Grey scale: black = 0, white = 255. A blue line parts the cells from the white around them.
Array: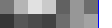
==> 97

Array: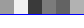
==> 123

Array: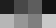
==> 72

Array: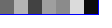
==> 139

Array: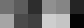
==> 144

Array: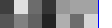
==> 152

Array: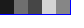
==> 70

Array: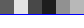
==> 29

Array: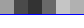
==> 105
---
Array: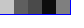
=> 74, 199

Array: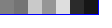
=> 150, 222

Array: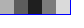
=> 31, 218

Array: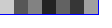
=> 35, 205

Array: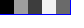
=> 61, 242

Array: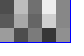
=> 101, 238

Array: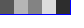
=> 131, 220

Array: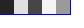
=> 70, 244

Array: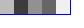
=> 145, 240

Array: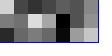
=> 166, 220
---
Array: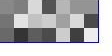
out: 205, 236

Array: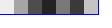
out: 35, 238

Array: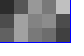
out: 131, 192

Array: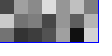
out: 71, 221

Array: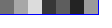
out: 55, 220

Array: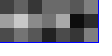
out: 116, 200

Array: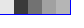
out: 114, 231

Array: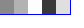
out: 253, 253

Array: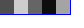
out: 101, 205

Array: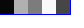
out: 124, 249
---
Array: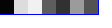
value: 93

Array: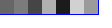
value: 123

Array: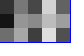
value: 120

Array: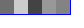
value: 131

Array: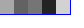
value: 117

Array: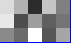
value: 138

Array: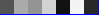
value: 148

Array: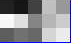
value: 152

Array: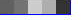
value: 115
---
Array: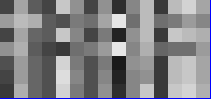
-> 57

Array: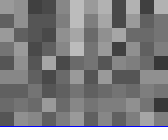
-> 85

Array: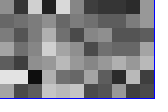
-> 164

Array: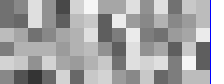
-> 136

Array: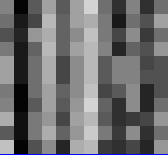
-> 193

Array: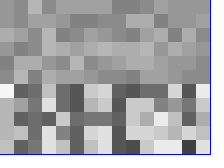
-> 192
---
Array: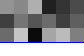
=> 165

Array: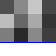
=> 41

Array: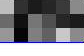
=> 97

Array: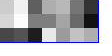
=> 155

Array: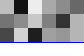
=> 160

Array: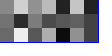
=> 12

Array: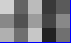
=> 199

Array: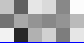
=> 209

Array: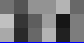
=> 180
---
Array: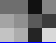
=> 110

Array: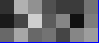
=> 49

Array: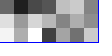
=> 104

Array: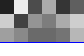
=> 33

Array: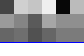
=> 69

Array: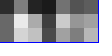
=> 44
